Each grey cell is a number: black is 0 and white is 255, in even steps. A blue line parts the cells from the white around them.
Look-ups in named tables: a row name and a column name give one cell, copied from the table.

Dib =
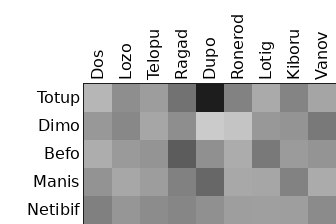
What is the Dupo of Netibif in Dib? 144
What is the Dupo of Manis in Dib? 103
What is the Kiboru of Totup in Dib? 132
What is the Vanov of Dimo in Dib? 121
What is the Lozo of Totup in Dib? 142
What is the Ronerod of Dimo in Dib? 196
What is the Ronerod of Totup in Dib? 130
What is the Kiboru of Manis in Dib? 130
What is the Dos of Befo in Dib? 173
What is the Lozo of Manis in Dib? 167
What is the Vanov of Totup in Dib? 165
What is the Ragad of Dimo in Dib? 142
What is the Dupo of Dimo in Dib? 203
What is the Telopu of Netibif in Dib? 140
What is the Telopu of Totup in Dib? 157
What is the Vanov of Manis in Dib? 171
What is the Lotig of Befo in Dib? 121
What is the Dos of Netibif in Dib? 128
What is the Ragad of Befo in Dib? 92

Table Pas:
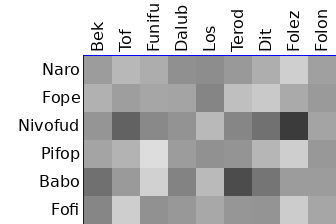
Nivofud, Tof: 98
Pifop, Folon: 152
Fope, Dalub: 164
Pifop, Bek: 164
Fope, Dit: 201
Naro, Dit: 174
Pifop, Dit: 182
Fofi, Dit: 148
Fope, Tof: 158
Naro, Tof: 184
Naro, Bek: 156
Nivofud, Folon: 164
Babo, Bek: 112
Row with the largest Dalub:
Fope

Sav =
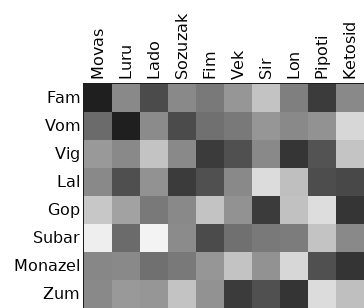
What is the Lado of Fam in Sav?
75
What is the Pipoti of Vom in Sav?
146
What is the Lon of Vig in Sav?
53
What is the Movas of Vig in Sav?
153
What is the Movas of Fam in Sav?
31
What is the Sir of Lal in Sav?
220
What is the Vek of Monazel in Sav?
195
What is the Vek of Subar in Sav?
112
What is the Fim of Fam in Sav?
121
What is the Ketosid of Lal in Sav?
72
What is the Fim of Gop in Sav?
195
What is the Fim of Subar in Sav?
75
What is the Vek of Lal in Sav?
137

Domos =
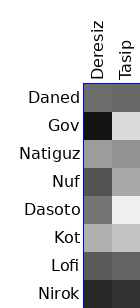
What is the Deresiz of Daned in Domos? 108
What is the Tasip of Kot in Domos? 195
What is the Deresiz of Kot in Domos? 176
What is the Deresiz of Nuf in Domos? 84
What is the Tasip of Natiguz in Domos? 146
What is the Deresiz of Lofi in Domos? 91
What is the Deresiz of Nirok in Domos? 40
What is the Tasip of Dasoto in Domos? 239
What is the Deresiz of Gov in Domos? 20
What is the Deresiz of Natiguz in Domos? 156
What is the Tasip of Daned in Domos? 105
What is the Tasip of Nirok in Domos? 50
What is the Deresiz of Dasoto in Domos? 117
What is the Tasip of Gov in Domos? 218
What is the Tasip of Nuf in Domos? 168
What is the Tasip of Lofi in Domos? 100

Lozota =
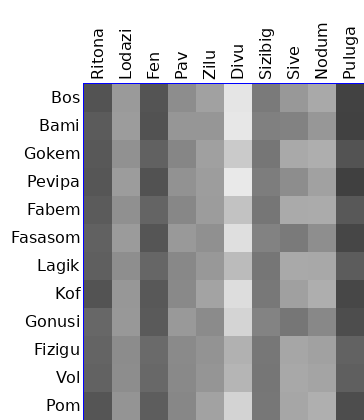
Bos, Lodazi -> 154
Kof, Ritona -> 83
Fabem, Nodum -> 171
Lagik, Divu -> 187
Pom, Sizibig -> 119
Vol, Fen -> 104
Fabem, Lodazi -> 144
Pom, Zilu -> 162
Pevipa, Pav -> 146

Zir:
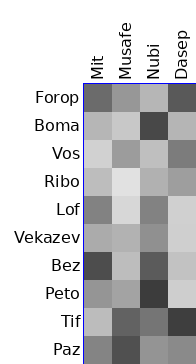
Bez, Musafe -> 189
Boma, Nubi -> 72
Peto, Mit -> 149
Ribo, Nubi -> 177
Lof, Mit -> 130
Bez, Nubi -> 91
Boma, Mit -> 182
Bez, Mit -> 77
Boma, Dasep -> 181
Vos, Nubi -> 191
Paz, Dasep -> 138
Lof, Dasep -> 208
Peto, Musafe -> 163
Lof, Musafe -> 215
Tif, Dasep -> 62
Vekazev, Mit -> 171
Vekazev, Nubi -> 144
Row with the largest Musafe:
Ribo

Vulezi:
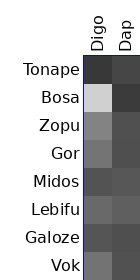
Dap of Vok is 81
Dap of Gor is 79
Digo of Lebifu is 105
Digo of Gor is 116
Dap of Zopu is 80
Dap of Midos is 87
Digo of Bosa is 208
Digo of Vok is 115
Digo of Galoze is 85
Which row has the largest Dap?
Lebifu

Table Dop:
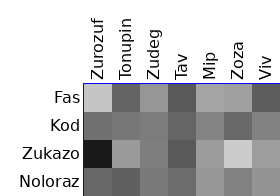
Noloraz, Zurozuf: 104
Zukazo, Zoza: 204
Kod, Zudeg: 124
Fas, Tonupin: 100
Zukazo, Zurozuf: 25
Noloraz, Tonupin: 95
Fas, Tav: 89
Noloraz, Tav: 108
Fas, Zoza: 160
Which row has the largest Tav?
Noloraz

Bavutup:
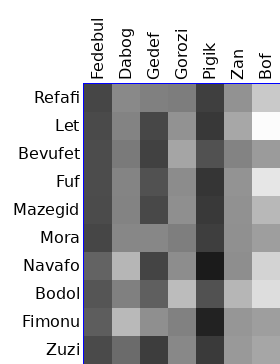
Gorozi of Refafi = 125
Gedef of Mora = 135
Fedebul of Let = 74
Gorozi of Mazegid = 143
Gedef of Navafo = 68
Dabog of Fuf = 132
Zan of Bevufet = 131
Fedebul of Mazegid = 75
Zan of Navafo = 142
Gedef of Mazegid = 72
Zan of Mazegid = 145
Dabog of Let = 131
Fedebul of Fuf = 76
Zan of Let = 167
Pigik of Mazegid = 57
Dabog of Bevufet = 122
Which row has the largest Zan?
Bodol

